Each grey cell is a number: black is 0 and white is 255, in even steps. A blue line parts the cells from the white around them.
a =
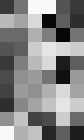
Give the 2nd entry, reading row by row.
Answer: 116
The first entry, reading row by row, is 57
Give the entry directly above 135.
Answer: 155
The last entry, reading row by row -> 28
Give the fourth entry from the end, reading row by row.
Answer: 195
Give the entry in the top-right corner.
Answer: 57
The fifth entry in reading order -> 84
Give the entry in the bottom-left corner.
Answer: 249

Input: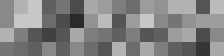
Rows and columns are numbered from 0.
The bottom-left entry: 117
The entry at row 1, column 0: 137
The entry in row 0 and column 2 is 199
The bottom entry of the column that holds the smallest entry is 137
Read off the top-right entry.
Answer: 187
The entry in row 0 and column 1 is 178
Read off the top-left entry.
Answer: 137
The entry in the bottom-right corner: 168
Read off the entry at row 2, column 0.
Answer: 178
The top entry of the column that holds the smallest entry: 76
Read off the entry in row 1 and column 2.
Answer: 199
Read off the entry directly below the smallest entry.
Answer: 168

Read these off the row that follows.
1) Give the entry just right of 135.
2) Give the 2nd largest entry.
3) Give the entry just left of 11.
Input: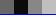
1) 191
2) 135
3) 103

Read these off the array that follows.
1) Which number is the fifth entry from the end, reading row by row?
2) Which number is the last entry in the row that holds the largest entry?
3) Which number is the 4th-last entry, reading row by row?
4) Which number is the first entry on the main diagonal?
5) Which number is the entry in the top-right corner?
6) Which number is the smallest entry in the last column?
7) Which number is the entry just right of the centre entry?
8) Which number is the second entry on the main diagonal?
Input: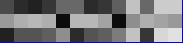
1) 124
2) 225
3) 194
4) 74
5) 204
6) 153
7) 163
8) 174

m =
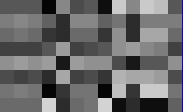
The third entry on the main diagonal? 106
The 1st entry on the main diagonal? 87
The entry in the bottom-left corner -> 106
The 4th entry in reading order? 5
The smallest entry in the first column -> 65
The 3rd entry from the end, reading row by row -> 14
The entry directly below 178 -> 190
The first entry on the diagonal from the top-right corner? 87
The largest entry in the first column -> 144
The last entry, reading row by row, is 97
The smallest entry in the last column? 65
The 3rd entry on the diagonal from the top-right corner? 167
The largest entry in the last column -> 144
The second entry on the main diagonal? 135
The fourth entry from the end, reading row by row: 44

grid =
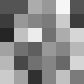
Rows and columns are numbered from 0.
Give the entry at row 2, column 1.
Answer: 193
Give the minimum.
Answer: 37
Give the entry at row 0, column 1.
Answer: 84
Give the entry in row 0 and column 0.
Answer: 84
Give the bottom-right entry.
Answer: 123
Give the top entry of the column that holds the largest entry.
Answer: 246
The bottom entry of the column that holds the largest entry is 193
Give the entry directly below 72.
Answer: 162
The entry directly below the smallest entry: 162

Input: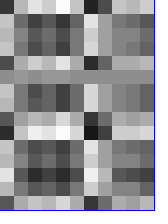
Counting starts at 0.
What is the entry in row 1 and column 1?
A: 108
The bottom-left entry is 87
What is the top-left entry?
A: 54
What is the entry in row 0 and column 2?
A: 227
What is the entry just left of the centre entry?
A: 64
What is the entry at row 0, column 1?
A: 184
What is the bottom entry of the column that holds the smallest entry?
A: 54
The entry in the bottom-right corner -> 184
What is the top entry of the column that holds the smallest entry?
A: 35
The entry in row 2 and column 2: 87
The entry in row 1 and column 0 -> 196
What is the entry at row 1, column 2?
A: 64
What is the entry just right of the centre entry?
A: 215
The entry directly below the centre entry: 172
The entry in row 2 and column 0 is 184

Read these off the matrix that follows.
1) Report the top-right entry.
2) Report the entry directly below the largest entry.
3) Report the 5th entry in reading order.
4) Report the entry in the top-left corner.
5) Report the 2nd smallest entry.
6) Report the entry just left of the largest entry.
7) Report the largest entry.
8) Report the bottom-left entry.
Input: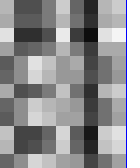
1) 204
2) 170
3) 204
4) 182
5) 24
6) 225
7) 245
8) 101

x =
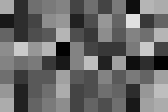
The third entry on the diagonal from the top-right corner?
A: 131
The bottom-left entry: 172
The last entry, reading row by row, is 172
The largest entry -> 225
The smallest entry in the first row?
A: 14
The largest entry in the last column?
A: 190
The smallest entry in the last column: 2
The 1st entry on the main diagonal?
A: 172
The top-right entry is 172
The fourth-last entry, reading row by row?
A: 111
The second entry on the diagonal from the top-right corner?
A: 56
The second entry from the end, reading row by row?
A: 161
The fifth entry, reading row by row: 131
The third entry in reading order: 111
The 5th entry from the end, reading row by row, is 78
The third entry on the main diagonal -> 78

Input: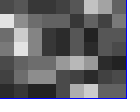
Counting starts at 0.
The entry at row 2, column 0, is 109
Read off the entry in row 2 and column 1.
204
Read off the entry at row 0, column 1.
86
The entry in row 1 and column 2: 109
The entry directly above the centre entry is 43
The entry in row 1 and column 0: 227
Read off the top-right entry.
98
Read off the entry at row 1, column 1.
141
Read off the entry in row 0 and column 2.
55
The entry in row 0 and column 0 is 74
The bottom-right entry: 98
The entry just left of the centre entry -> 55
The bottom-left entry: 43

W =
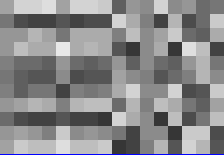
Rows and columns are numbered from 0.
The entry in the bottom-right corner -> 85
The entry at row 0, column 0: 162
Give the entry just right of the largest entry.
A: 171
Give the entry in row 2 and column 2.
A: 181
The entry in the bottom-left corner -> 162
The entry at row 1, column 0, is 118
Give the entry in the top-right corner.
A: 118
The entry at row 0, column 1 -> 211
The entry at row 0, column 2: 211
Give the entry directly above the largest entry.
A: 118
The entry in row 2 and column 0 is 150
